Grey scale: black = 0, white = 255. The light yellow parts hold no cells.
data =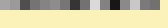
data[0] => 165
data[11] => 23
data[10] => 130
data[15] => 113
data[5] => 141

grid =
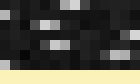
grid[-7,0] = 26
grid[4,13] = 22
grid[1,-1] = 17
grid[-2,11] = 186
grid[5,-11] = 24
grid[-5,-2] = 30
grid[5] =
[24, 24, 7, 24, 20, 27, 25, 15, 33, 27, 67, 186, 174, 52]
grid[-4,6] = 25
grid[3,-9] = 21
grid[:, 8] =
[67, 19, 15, 36, 32, 33, 25]
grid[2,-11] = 76
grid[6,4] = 22
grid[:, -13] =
[33, 45, 31, 32, 29, 24, 44]
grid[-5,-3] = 35
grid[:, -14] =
[26, 181, 20, 27, 23, 24, 189]
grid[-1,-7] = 16
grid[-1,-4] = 22
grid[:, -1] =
[29, 17, 24, 213, 22, 52, 28]
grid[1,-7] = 22
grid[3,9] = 32
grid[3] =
[27, 32, 26, 22, 22, 21, 25, 22, 36, 32, 23, 18, 84, 213]
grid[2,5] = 158
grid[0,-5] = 27
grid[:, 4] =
[18, 27, 208, 22, 69, 20, 22]
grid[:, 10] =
[31, 18, 22, 23, 21, 67, 22]
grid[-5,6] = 35

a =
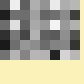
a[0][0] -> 90
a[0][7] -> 183
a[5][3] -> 182
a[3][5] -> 90
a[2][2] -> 98
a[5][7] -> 183
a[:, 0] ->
[90, 30, 108, 48, 26, 114]
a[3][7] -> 81
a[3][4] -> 96
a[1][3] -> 160
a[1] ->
[30, 112, 110, 160, 101, 111, 139, 62]
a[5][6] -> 212
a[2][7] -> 177
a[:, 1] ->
[238, 112, 223, 120, 110, 179]

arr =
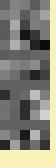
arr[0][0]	98
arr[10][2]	46
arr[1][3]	122
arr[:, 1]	[131, 136, 170, 139, 174, 97, 132, 110, 97, 96, 102, 97, 97, 108, 159]
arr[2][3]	125
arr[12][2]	97
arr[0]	[98, 131, 124, 91, 126]
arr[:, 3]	[91, 122, 125, 54, 33, 102, 140, 34, 97, 189, 106, 145, 97, 181, 110]
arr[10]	[113, 102, 46, 106, 172]
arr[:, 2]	[124, 91, 68, 20, 125, 94, 123, 76, 96, 104, 46, 45, 97, 26, 66]
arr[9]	[46, 96, 104, 189, 125]
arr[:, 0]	[98, 126, 92, 90, 112, 93, 150, 126, 97, 46, 113, 115, 97, 135, 37]
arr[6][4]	82

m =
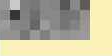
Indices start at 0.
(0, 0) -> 152
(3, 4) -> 129
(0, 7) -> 137
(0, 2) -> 125
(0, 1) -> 202
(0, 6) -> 87
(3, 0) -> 146
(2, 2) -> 132
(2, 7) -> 131

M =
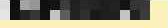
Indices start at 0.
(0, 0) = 220
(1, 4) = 17
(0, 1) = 15
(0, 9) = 35
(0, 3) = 149
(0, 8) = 40
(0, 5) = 20
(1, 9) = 25
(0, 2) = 164

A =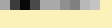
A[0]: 166
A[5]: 169
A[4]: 168

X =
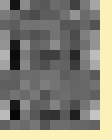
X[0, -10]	157
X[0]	[157, 19, 139, 93, 88, 107, 101, 65, 120, 165]
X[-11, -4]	86
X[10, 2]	145
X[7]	[102, 97, 108, 107, 115, 114, 94, 99, 105, 89]
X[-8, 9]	189
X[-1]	[97, 112, 107, 118, 84, 109, 109, 102, 103, 99]
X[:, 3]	[93, 75, 114, 82, 97, 88, 90, 107, 107, 120, 94, 87, 118]
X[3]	[142, 83, 95, 82, 91, 115, 100, 75, 126, 146]
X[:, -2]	[120, 107, 102, 126, 112, 133, 123, 105, 104, 104, 116, 140, 103]
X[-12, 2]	84
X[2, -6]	117
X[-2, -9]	6
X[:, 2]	[139, 84, 115, 95, 146, 123, 136, 108, 126, 106, 145, 120, 107]
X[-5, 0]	95
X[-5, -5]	116
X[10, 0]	152
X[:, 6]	[101, 113, 86, 100, 102, 92, 98, 94, 107, 110, 102, 89, 109]
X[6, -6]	79
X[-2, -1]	196
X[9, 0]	100
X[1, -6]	93

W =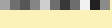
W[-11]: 163
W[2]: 87
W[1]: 111
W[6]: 56
